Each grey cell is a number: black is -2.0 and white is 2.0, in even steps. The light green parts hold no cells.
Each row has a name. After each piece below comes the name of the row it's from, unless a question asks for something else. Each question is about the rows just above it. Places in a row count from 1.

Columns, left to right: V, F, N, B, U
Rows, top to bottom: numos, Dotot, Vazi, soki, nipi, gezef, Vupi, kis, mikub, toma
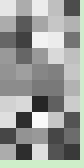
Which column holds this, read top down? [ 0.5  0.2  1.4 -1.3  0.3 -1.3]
F
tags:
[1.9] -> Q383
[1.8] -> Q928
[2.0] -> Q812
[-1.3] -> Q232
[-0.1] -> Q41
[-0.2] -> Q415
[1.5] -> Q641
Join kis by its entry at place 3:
Q383
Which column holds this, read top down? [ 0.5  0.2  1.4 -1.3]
F
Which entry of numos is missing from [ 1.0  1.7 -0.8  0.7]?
[1.6]

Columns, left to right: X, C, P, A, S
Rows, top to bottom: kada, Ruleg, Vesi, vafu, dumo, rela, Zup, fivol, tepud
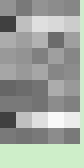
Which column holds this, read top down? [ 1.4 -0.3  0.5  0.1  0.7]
A
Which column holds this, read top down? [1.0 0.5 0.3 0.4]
C
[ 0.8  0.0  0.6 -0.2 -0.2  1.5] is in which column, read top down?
P
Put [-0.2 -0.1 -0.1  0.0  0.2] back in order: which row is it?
Zup

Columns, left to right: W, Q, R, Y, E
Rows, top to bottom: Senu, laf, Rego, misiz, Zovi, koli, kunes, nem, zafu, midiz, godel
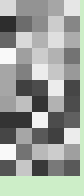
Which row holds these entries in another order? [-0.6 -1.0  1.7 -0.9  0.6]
zafu
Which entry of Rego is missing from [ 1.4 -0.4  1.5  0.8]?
[0.7]
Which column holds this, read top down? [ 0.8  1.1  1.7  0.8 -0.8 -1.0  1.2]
Y
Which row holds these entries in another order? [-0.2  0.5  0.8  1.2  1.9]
misiz
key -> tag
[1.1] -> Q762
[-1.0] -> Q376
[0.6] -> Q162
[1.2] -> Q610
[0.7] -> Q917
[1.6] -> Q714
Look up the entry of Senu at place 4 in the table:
Q162
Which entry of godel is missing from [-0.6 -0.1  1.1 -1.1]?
[-0.7]
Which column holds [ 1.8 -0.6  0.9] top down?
R

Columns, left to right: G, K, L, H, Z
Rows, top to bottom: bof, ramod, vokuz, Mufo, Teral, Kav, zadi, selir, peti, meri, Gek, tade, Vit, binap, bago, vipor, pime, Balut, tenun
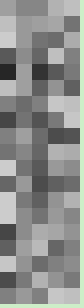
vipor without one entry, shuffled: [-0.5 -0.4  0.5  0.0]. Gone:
[0.9]
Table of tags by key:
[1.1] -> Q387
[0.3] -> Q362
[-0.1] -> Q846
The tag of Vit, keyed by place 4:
Q362
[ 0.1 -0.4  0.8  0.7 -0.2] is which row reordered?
meri

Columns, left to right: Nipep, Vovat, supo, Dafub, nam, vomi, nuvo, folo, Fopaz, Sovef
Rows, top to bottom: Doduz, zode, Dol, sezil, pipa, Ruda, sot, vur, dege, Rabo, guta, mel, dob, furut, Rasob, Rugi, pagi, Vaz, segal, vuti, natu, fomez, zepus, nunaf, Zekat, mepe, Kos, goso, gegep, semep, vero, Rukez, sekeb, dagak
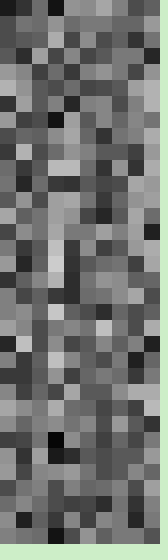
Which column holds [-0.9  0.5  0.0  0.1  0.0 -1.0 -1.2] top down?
Fopaz
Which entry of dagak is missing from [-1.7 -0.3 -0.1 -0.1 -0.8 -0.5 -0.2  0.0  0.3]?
[-0.7]

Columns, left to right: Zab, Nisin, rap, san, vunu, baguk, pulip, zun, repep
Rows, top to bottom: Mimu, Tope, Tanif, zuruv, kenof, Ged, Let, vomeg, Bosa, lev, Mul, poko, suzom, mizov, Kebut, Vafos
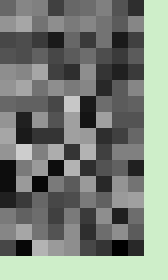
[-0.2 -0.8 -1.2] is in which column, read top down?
pulip
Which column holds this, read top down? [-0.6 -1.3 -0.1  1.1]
vunu

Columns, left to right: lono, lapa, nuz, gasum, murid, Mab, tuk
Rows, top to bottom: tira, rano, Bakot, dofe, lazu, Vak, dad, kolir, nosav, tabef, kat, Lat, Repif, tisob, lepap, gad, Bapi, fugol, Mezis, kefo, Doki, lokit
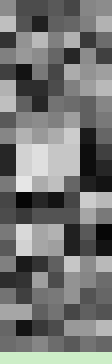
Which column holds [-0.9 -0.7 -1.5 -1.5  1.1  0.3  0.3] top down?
murid
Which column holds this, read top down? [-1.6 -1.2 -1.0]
lapa

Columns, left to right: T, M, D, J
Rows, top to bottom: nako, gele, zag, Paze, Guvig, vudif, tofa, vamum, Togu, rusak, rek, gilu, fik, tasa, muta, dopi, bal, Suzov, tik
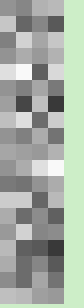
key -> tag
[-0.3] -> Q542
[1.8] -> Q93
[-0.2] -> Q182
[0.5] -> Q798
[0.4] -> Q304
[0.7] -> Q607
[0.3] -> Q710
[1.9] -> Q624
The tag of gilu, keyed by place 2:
Q182
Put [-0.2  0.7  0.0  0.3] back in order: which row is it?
Togu

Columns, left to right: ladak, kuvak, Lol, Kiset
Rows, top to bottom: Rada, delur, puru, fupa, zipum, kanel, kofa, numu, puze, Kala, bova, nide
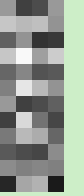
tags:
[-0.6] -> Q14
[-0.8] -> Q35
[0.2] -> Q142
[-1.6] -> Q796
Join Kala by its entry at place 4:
Q142
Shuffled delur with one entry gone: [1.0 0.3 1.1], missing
[0.9]
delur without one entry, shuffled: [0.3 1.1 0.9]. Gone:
[1.0]
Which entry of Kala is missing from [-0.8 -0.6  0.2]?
[-0.9]
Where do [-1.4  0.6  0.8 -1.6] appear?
nide

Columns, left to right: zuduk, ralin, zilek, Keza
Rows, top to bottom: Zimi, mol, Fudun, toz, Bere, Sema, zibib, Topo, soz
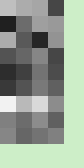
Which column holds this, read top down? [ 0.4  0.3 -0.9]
Keza
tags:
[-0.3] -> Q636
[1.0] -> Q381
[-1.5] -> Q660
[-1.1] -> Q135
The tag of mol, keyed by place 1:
Q660
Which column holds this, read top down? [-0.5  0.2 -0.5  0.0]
Keza
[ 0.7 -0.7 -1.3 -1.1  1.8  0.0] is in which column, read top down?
zuduk
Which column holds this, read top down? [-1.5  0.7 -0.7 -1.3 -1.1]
zuduk
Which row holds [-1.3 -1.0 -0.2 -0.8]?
Bere
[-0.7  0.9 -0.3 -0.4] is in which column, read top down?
ralin

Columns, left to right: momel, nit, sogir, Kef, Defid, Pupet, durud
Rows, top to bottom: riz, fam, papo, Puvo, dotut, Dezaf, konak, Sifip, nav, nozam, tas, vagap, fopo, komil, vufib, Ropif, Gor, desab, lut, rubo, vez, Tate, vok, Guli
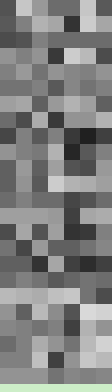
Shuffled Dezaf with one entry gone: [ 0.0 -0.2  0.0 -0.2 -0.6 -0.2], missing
[0.1]
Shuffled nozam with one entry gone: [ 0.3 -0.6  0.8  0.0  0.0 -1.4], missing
[-0.1]
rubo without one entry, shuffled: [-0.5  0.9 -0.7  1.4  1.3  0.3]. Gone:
[0.2]
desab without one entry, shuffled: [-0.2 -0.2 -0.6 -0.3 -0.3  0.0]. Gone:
[-0.4]
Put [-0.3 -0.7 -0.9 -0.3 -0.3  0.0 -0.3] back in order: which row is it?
fopo

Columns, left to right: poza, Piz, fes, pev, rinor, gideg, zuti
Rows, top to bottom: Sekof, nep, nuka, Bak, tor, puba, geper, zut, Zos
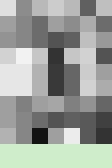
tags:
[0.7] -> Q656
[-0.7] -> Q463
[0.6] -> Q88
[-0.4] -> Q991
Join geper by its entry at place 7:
Q991
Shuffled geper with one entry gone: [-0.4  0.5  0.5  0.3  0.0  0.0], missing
[0.6]
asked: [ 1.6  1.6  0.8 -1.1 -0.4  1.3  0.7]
puba
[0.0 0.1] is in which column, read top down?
Piz
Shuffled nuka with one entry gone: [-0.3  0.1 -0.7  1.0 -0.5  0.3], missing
[0.4]

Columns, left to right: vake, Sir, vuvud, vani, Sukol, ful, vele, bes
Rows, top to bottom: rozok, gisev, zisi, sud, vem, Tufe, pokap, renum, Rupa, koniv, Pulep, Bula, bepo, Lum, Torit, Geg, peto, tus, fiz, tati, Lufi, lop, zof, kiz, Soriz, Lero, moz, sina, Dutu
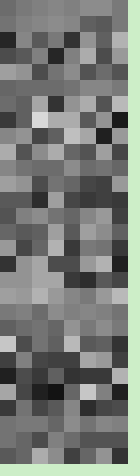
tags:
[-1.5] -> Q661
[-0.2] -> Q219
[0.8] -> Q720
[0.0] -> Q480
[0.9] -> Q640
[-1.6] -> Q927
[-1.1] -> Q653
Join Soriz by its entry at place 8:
Q661
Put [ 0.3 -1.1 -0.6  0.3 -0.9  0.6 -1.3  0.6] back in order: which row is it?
tus

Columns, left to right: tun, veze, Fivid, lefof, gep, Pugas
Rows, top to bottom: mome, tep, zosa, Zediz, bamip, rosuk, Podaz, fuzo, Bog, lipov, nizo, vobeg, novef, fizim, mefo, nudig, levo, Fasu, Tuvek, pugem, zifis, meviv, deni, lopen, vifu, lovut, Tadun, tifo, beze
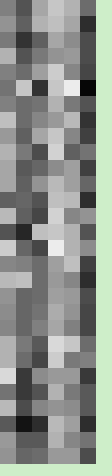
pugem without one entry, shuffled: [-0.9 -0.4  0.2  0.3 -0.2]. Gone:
[0.7]
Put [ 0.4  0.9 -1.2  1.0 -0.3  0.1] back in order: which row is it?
fuzo

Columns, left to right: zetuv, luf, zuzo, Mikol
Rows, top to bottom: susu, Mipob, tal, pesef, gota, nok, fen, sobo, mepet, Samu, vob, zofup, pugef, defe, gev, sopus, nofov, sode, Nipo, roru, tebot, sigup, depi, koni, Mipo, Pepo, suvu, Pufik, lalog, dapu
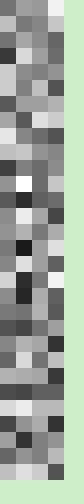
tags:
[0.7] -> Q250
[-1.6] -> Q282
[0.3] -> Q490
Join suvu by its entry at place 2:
Q490
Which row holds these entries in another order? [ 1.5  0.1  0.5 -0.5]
nofov
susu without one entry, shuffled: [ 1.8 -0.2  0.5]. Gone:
[0.4]
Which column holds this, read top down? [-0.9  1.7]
luf
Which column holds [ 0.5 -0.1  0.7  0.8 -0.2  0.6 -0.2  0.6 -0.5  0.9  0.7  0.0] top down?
zuzo
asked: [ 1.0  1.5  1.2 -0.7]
dapu
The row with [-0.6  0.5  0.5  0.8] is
fen

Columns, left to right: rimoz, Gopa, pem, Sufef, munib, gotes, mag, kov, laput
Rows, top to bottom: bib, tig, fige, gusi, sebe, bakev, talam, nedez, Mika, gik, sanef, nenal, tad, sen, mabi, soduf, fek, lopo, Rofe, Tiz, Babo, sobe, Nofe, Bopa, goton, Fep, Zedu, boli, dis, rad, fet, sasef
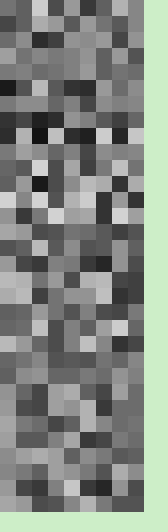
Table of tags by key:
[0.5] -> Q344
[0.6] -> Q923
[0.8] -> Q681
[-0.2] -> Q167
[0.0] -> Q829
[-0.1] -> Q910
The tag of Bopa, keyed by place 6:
Q910
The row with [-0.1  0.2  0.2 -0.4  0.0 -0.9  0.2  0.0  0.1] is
talam

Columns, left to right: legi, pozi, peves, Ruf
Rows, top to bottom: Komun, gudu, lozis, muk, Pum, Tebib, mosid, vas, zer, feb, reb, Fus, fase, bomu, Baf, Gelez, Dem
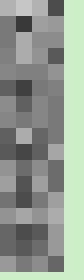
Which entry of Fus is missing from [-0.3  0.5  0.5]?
[-0.7]
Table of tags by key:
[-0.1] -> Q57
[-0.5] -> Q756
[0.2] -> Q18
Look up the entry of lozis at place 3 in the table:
Q18
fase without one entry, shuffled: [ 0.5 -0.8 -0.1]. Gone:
[-0.2]

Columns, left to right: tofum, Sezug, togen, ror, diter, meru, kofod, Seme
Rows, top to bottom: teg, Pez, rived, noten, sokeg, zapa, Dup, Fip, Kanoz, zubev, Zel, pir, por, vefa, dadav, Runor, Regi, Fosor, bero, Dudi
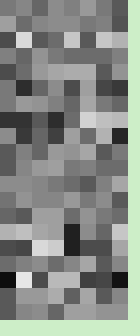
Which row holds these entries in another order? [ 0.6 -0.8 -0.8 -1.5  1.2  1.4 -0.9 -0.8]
Runor
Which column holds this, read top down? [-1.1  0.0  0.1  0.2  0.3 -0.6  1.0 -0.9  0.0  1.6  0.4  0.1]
Sezug
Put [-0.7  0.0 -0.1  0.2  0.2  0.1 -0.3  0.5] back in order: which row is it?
Pez
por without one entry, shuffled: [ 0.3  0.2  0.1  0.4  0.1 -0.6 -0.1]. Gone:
[-0.2]
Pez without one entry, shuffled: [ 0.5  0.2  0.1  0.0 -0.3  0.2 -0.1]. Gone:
[-0.7]
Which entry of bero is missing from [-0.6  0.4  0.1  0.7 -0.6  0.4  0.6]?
[-0.5]

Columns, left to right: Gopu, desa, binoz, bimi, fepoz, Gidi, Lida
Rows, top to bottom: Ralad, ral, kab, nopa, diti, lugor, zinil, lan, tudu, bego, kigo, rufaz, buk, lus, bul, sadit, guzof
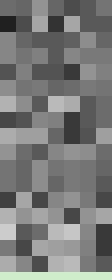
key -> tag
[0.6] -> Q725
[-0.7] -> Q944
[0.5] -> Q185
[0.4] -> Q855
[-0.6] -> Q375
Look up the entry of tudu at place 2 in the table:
Q185
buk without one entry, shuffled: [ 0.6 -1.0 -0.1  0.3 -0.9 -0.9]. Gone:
[0.1]
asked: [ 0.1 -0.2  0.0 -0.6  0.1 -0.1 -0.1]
nopa
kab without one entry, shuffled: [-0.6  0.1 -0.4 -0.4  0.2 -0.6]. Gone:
[-0.5]
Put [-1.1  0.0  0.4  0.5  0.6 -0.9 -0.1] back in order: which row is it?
sadit
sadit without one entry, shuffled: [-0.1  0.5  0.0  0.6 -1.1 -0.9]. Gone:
[0.4]
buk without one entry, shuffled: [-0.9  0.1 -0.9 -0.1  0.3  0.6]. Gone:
[-1.0]

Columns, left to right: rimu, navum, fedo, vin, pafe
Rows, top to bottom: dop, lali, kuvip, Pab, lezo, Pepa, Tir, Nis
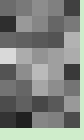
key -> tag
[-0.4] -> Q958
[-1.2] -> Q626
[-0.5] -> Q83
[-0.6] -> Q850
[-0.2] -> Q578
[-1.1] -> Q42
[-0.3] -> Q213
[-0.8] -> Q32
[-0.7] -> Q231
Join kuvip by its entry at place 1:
Q958
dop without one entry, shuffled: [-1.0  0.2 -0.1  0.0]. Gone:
[-0.3]

